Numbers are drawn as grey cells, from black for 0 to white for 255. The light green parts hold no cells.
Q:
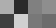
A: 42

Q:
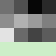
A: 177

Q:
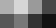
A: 214

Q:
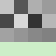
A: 216

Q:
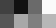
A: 17

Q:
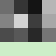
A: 211
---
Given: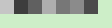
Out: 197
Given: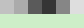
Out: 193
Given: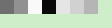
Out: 111
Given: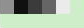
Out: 144
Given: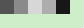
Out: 83
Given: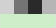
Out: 209
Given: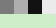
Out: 122
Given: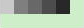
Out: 201
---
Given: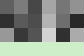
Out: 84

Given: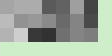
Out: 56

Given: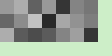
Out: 76

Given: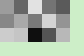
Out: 15

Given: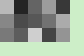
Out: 207

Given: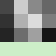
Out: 160

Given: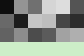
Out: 76

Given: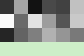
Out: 127

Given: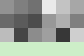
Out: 140
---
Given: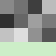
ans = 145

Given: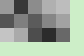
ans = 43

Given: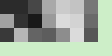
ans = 219

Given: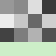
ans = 178

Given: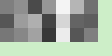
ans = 86

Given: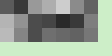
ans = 98

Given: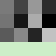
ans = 36

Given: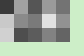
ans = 130

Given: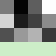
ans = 179

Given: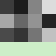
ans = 117
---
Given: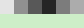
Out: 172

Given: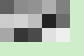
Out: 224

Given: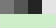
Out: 120

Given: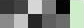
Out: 196

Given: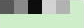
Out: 178

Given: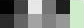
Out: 163

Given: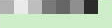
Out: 190
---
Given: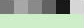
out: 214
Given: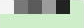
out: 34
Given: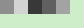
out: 163
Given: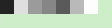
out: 253
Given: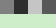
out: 88
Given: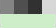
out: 215
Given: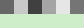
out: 117
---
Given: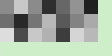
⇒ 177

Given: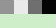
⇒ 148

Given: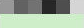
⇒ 114

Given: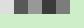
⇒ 88

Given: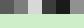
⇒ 216

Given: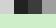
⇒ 210

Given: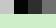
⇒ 199
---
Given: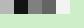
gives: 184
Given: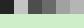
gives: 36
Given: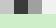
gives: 199
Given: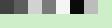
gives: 65
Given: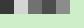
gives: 56
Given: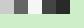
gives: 204
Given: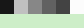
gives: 23
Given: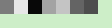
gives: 123
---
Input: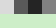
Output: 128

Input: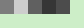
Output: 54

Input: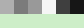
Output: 245

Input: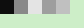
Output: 158

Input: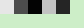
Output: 194

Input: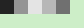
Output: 183

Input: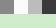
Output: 58

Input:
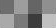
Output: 143

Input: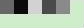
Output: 74
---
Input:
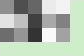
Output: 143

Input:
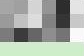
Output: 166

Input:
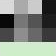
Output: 217

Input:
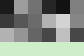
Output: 26

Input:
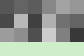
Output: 86

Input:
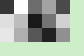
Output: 54
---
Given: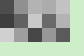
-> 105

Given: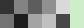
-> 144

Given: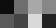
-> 168

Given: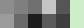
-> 197

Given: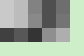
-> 79

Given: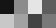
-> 229

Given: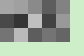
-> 66

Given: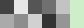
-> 112

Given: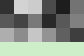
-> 88
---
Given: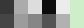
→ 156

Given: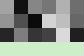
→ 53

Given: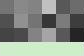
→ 131

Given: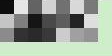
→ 57

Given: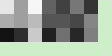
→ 33

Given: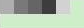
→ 121

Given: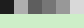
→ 94

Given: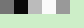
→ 9
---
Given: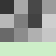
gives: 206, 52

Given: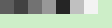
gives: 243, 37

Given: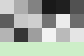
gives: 242, 25

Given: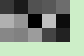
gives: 191, 0

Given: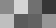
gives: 212, 54

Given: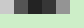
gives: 202, 35
